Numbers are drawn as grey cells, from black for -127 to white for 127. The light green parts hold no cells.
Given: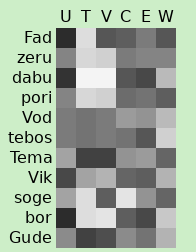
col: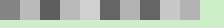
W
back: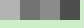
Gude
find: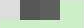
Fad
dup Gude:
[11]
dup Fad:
[-41]

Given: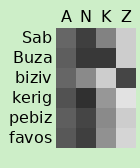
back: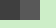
favos
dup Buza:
[-71]
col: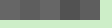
A
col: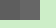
A
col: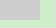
Z
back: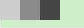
pebiz

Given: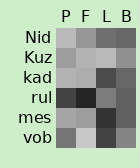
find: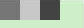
vob
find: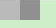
Kuz
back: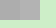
kad
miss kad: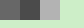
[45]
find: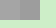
mes
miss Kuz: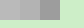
[16]
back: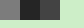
rul

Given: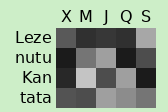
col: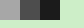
S
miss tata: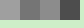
[-44]
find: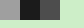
nutu
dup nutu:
[-100]
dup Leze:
[-79]

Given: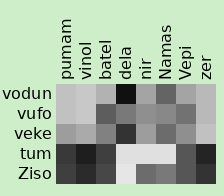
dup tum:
[96]
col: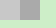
vinol
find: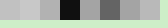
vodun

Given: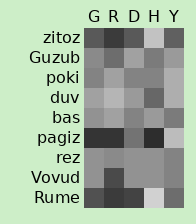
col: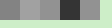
G
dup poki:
[3]
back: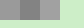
bas
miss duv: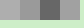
[53]
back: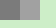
Guzub
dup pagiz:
[-75]

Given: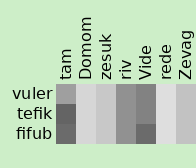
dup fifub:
[-20]
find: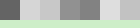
tefik

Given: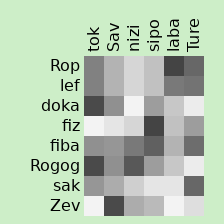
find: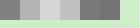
lef
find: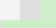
Zev
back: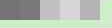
lef
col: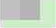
laba
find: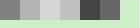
Rop
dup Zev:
[115]

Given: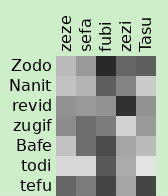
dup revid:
[18]
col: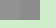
zeze
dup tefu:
[-58]

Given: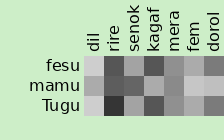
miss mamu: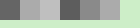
[70]
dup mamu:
[43]
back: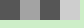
fesu
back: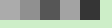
Tugu
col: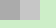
fem
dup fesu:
[-41]
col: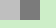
dorol

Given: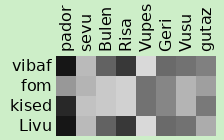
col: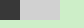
Risa
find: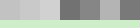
kised
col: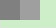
gutaz
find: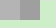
fom
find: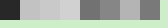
kised

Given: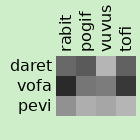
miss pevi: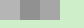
[46]
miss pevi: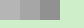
[46]
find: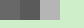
daret
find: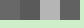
daret
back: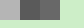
daret
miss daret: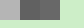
[-37]

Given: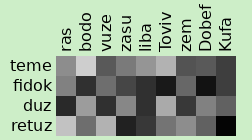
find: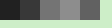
retuz
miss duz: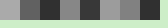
[-86]

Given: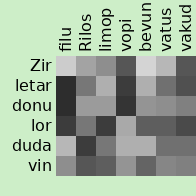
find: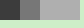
duda
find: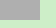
duda

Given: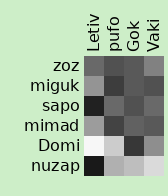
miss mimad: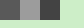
[-30]
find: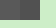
miguk
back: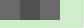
sapo
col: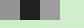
Letiv
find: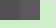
zoz

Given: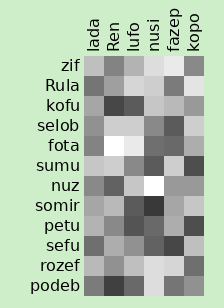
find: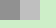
rozef
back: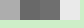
fota
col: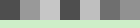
kopo
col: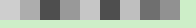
kopo
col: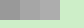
fazep
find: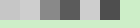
sumu
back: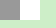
nuz

